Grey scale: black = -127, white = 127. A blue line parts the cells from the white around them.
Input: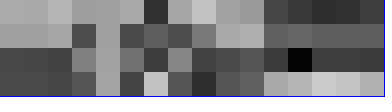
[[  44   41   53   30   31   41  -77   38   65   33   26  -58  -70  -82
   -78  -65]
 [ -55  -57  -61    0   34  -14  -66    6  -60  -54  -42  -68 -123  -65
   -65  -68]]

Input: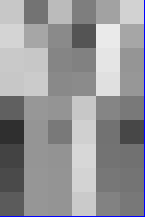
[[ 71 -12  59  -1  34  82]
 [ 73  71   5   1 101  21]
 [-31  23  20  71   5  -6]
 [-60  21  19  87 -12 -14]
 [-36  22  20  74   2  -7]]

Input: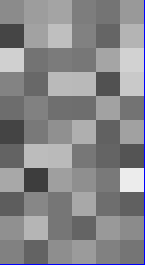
[[ 11  29  36  -2 -11  25]
 [ 80 -12  -4  -8  37  82]
 [-18   1 -16 -17  34 -12]
 [-28  60  58  -8 -27 -43]
 [-34   7  -9  40 -17 -31]
 [  1 -28  14  27   1 -10]]

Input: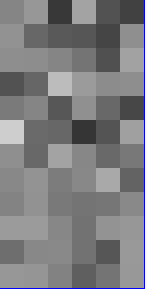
[[  5  23 -71  35 -45 -62]
 [ 14  13   5 -11 -47  34]
 [ -5   5 -40  16 -23 -56]
 [ 15 -23  35   7 -22  -7]
 [  3  18  -6 -11  -9   9]
 [-17   8   9 -13 -41  25]]

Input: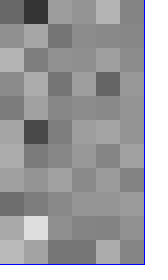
[[-23 -75  29  20  52   4]
 [ 52  -1  17  15  31  12]
 [ -3  33   7  12   9  20]
 [ 44  -4   7  24   5  33]
 [-17  -2   9  21  21  27]
 [ 58  35  -9  -9  44   5]]

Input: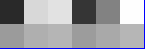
[[-86  88  98 -74   2 126]]

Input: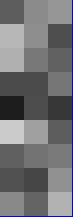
[[-34  11  22]
 [ 48  -7 -30]
 [-98 -50 -72]
 [-31 -12  -5]
 [  9 -27  50]]

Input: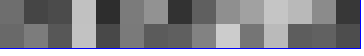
[[-17 -58 -52  65 -82  -4  18 -77 -32  15  33  69  57  11 -72]]
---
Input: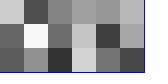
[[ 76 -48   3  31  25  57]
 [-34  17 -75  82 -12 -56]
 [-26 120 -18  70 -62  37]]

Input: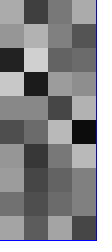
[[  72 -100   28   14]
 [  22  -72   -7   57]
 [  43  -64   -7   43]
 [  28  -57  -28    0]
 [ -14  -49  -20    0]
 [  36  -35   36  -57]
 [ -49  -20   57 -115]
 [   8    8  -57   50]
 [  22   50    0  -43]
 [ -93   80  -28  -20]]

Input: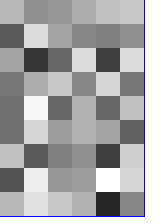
[[ 37 -72 -24  91 -64  91]
 [ 64 -37   0  15 -64  79]
 [ 57  15  23  44  64  72]
 [ -8  44  72   7  85  -8]
 [-16  85  30  50  37 -31]
 [-37  91  37   7   0  15]
 [ 57  97  72  50 -88   7]
 [-44 112  23  30 126  85]
 [-16 120 -24  50 -24  64]]

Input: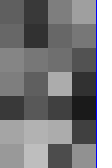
[[ -24  -78  -24   -8]
 [ -32  -70   -1   31]
 [ -70  -39  -63 -101]
 [  -1  -32   44  -78]
 [   5   -8  -16  -45]
 [  37   50   44  -63]
 [  25   62  -51   17]]

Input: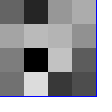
[[  -2 -127   66  -35]
 [ -27  -90   23   44]
 [  36   58   52   17]
 [ -14   92  -71  -50]]

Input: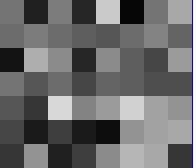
[[ -57 -101  -65 -101 -114   19   34   40]
 [ -11  -95   -3  -89   74 -121  -11   40]
 [ -41  -73   88    3   27   81   34   19]
 [ -11  -41  -19  -57  -27  -33  -49  -49]
 [ -19   -3  -19  -33  -41  -19    3  -27]
 [ -73   19  -95  -65   11   54   40  -73]
 [-108   46   11  -89   11  -33  -57   27]]
